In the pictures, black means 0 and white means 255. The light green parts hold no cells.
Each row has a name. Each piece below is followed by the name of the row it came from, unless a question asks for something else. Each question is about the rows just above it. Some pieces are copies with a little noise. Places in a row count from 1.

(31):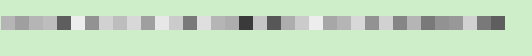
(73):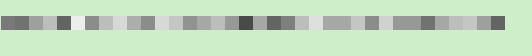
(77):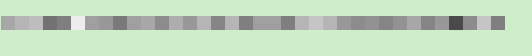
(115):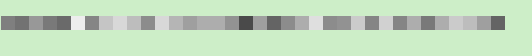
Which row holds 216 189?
(115)
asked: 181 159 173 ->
(115)
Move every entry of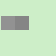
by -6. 140 127
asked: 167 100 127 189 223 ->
(73)

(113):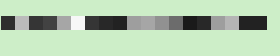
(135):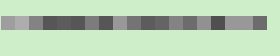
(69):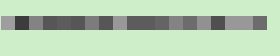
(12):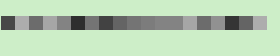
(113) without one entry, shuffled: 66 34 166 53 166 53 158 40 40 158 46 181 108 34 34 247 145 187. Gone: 26
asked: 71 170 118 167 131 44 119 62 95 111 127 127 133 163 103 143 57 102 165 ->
(12)
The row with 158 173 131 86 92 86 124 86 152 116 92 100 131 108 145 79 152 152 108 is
(135)
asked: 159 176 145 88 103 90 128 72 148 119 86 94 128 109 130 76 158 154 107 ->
(135)

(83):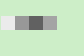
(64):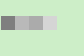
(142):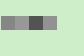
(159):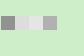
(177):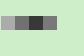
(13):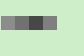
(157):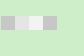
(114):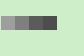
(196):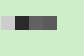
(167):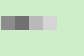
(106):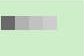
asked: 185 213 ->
(167)
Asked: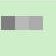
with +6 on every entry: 133 191 177
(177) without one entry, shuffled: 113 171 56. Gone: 121
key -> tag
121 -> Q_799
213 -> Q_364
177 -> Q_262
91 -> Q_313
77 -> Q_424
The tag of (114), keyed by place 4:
Q_424

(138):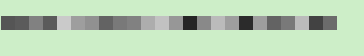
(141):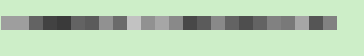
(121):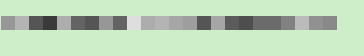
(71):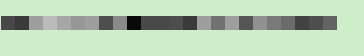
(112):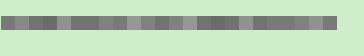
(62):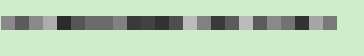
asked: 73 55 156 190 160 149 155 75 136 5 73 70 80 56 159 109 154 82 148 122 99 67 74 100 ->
(71)
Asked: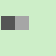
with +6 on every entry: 91 172
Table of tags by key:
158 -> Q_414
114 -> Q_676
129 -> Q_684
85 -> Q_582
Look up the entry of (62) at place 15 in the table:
Q_684

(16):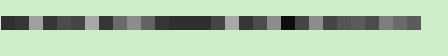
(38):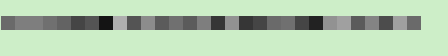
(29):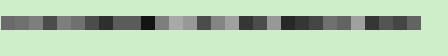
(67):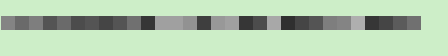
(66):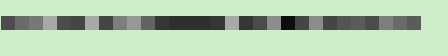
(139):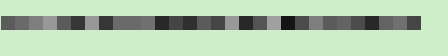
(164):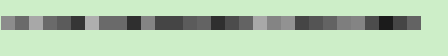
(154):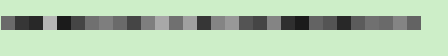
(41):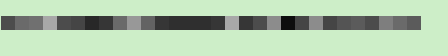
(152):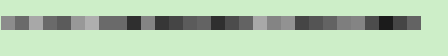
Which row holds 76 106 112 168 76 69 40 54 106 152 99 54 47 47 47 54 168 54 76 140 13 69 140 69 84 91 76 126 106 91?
(41)
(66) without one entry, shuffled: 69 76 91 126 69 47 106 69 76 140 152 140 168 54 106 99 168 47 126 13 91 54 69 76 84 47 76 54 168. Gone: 119
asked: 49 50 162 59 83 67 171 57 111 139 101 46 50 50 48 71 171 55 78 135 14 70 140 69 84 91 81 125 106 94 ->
(16)
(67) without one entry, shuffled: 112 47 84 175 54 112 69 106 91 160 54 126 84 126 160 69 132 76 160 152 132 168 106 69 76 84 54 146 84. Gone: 62
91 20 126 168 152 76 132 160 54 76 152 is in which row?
(29)

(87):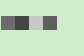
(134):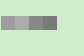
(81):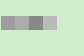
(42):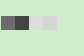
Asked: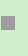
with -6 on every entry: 151
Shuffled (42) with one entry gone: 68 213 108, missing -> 220
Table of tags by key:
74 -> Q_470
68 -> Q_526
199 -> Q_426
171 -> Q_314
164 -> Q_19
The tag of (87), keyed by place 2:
Q_526
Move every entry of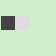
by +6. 74 226

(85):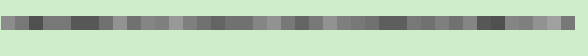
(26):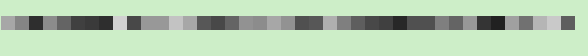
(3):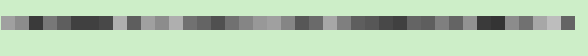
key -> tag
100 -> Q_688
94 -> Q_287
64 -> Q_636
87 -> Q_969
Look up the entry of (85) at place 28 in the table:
Q_287
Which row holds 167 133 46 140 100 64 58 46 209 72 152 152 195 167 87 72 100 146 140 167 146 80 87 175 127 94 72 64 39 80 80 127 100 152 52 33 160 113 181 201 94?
(26)

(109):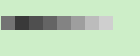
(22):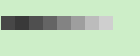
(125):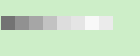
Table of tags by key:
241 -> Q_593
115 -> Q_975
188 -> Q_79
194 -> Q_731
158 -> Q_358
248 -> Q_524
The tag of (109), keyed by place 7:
Q_79
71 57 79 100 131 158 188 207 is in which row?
(22)
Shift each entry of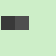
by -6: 51 73

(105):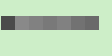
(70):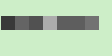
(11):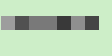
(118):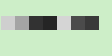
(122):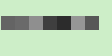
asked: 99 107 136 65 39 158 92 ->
(122)
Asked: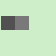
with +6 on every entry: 87 127
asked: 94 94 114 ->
(70)

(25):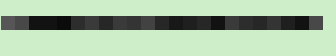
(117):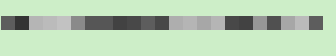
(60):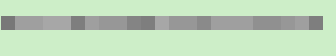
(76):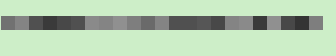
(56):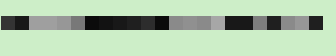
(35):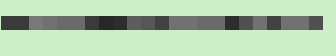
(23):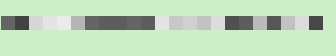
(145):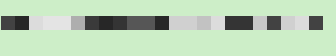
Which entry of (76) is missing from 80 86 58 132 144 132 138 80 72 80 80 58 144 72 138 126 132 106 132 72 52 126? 113
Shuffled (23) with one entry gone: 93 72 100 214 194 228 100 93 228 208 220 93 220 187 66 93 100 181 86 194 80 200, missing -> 235

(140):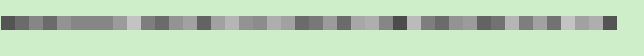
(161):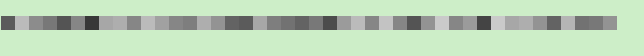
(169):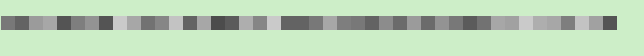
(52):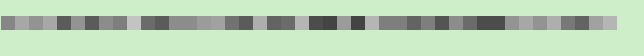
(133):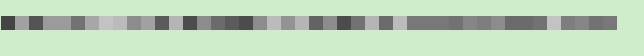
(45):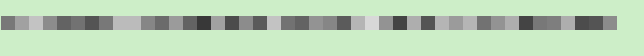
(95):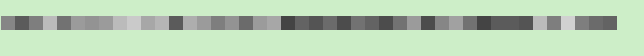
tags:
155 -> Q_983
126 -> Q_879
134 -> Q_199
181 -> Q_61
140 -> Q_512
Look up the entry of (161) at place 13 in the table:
Q_199
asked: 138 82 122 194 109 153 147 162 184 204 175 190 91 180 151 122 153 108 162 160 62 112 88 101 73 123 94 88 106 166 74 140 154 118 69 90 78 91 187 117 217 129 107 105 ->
(95)

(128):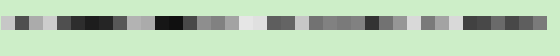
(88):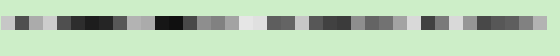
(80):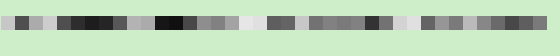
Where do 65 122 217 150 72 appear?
(88)
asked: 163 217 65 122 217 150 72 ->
(88)
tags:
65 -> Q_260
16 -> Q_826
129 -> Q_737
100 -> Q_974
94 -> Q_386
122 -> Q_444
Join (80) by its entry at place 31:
Q_974
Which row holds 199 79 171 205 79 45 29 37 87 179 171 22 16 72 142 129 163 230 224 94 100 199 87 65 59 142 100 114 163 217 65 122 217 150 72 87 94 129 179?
(88)

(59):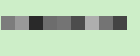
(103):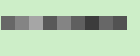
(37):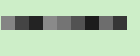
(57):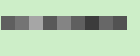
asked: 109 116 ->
(59)
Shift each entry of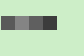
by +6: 95 138 101 66

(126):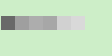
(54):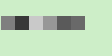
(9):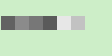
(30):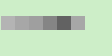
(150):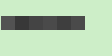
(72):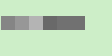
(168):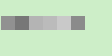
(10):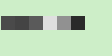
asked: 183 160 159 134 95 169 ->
(30)
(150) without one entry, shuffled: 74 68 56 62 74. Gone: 82
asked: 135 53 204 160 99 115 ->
(54)

